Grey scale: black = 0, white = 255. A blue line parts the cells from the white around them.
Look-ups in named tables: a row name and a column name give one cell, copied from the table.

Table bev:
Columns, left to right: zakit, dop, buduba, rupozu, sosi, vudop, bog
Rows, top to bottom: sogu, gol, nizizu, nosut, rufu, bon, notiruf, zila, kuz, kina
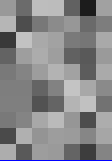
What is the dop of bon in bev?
126
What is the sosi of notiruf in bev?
180
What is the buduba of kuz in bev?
148
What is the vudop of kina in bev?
61
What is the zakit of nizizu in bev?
57
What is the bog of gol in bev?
125
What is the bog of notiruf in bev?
114
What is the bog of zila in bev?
173
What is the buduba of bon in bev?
100
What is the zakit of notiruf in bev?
127
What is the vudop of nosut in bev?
89
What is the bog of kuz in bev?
166
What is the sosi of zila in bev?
150
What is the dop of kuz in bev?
176

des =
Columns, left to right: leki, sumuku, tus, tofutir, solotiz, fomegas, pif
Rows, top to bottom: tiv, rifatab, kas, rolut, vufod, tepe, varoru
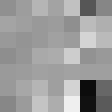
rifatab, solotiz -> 143
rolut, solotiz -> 205
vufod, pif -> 159
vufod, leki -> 154
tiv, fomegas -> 86
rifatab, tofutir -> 156
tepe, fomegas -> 12
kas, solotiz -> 156
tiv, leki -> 144
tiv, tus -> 181
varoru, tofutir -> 173
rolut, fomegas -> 146
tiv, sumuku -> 157
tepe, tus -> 181
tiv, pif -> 134
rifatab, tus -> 153

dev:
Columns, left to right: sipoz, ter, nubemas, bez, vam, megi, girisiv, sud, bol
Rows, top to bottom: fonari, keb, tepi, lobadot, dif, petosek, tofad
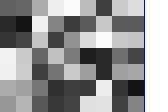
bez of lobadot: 192
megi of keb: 91
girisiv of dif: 41
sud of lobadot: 111
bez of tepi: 63
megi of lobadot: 30

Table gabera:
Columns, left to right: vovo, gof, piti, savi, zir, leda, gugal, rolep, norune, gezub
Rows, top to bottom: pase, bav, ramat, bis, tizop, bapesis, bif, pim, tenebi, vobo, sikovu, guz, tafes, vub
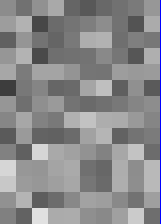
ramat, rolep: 111
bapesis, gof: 120
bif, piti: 143
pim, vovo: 134
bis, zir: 113
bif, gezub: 141
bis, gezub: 175
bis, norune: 86
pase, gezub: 151
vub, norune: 203
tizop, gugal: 116
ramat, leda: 174
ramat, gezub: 119
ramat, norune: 127
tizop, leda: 117
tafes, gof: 180
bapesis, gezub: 90
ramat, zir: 121
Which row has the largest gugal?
bapesis

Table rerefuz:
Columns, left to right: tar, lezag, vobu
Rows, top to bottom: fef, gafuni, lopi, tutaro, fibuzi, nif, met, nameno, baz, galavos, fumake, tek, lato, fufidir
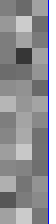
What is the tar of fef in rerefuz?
127
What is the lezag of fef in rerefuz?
106
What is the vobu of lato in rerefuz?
138
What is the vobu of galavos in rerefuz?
114
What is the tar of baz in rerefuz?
134
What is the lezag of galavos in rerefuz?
200
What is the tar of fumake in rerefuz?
135
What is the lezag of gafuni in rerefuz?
204
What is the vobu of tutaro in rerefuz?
162
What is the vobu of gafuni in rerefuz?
109
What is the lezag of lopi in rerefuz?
163
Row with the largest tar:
met

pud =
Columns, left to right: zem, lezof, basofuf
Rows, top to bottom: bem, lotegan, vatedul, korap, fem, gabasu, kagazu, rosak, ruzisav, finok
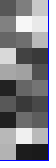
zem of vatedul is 102
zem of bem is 87
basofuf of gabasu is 116
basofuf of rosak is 93
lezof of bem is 126
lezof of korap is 66
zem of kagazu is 88
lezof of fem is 161
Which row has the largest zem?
korap

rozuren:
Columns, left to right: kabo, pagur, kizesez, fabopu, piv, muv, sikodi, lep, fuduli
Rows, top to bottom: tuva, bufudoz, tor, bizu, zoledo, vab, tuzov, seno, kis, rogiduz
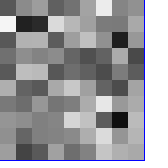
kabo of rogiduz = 158
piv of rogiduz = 110
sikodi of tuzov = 231
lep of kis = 149
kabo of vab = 175
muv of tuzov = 172
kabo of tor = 88
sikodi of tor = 145
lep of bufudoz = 122
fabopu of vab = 169
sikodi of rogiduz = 197
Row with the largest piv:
seno

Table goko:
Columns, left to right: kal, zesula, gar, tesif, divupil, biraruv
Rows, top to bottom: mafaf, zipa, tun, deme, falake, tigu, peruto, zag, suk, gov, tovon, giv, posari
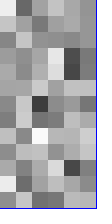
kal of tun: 134
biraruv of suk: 206
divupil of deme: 77
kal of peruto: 137
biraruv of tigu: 192
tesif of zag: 124
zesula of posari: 198
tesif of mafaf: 195
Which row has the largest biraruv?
suk

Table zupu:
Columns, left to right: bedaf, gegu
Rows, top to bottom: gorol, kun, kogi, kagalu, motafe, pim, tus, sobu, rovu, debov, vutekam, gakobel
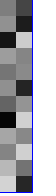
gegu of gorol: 69
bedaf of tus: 100
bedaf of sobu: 6
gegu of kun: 28
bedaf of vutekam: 184
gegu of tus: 148
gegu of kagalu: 133
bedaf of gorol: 126

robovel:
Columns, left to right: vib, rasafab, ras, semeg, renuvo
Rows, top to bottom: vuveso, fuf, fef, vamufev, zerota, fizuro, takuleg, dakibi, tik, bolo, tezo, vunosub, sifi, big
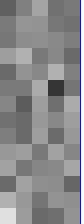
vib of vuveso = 96
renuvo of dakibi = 159
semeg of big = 111
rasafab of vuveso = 127
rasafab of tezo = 118
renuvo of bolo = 132
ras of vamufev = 120
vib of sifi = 176
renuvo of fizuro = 116
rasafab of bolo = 157
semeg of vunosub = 140
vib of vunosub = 105
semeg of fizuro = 54
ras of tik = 158

